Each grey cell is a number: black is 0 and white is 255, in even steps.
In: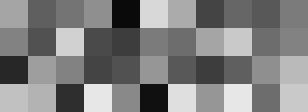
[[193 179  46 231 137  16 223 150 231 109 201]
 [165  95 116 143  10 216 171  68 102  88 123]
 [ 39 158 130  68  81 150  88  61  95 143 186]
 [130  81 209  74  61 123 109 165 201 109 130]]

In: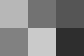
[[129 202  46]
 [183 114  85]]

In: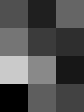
[[202 137  23]
 [117  59  46]
 [  0  94  66]
 [ 80  31 101]]

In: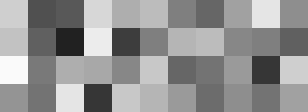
[[194  96  33 236  61 127 181 188 135 127  96]
 [207  80  88 215 174 188 127 102 161 229 142]
 [250 121 174 168 135 200 102 115 154  54 207]
 [148 115 229  54 200 181 154 108 142 115 161]]

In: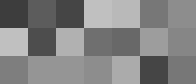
[[ 61  92  69 192 185 119 141]
 [126 149 149 141 171  69 119]
 [192  77 177 111 104 157 134]]

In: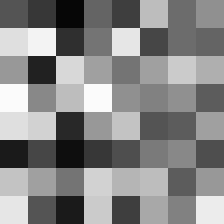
[[ 84  55   6 100  62 189 108 144]
 [ 26  70  14  55  78 122 136  78]
 [230  84  26 203  62 168 129 236]
 [223 210  40 152 195  84  92 160]
 [223 243  47 116 230  70 108 100]
 [195 160 116 210 181 189  92 152]
 [251 136 189 251 144 129 144  92]
 [152  33 216 160 116 160 203 175]]
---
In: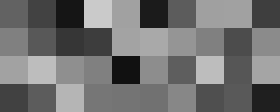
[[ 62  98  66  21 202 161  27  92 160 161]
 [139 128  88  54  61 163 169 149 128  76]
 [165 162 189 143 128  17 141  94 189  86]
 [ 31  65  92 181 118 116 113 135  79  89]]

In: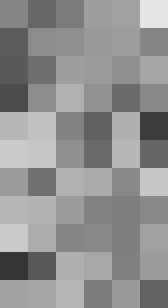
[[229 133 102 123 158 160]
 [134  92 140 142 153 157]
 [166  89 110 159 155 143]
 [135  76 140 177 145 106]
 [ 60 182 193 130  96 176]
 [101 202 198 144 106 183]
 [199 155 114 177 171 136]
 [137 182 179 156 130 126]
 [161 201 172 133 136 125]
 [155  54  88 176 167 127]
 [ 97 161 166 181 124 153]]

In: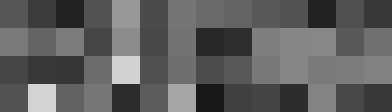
[[ 57  86  60  34  83 152  75 117 106 100  89  82  34  80]
 [112 122 100 124  70 140  73 115  40  46 127 134 135  89]
 [129  70  56  54 108 210  80 111  76  88 120 134 122 124]
 [ 57  82 211  98 119  44  92 166  24  64  69  45 131  72]]

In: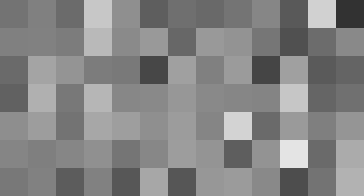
[[ 50 115 128 107 199 143  94 111 105 116 134  89 209]
 [137 128 129 124 185 138 153 103 153 147 118  80 108]
 [100 106 164 148 124 121  71 160 128 155  69 160  90]
 [112  97 176 120 182 135 137 151 137 134 132 198 101]
 [149 142 157 115 167 158 143 156 133 211 106 154 127]
 [171 133 127 134 144 117 135 157 148  94 147 228 106]
 [178 120 129  92 129  87 167  86 151 155 137  77 115]]

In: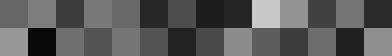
[[ 43 102 124  61 120 104  39  78  29  37 201 147  65 116]
 [142 152  10 111  83 118  84  33  73 140  93  60 109  32]]

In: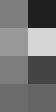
[[ 31 126]
 [214 153]
 [ 68 125]
 [101 108]]
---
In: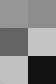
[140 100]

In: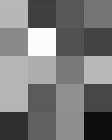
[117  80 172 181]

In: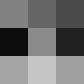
[ 75 139 165]

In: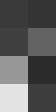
[52 64]

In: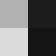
[ 28 219]

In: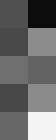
[12 73]
